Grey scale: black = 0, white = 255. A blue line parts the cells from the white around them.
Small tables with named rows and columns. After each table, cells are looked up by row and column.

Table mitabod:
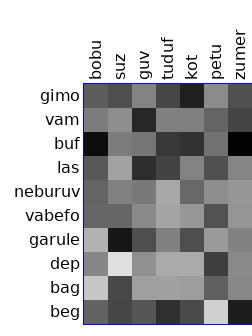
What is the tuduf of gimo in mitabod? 70
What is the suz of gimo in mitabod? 79
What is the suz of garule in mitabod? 23
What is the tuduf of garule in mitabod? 128
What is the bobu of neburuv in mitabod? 100
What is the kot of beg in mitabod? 74
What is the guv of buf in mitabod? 118
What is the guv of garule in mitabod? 79
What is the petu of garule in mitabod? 154
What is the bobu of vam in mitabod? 124
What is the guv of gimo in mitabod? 131
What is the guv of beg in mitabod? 87
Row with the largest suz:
dep

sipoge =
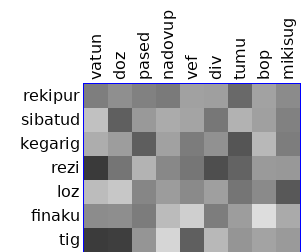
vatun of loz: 188
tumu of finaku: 157
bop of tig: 163
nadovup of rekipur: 122
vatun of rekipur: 126
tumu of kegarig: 85
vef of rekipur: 161
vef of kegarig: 124
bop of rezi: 154
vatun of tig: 59
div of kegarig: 145
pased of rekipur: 129
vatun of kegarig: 173
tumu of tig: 149

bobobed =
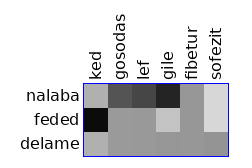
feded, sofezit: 215
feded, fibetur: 151
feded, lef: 153
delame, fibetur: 151
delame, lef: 153
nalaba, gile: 36
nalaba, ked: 176
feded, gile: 195
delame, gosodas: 154
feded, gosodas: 154
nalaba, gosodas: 84
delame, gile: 150
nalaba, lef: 70
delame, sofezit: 148
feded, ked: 11
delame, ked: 176
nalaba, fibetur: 151

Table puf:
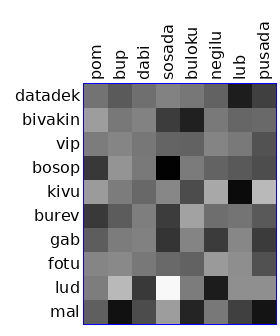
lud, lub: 143
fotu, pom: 133
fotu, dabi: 120
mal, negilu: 120
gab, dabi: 129
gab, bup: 124
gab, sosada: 52
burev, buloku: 162

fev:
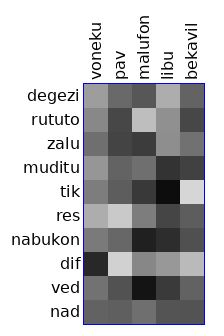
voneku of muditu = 150
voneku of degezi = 157
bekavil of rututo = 71
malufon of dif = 135
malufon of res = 125
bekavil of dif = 186
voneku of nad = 98
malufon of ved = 20
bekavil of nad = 83
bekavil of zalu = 113

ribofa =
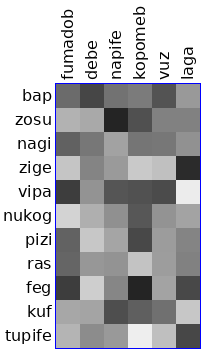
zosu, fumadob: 178
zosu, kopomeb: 80
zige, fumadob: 197
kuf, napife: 78
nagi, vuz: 119
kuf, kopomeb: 95
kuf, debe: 164
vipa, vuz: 75
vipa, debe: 147

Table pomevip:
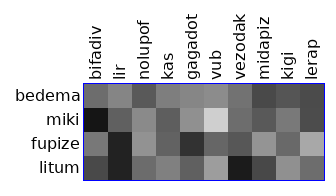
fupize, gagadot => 50
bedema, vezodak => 114
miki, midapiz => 89
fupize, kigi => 105
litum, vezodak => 27
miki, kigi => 121

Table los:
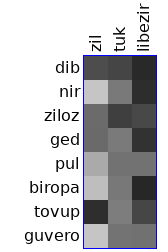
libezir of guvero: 113
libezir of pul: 114
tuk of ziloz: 63
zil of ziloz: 107
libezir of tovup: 70
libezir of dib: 41
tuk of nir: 121
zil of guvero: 197
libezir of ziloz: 72
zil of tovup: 46
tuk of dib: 69
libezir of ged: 50
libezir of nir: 45

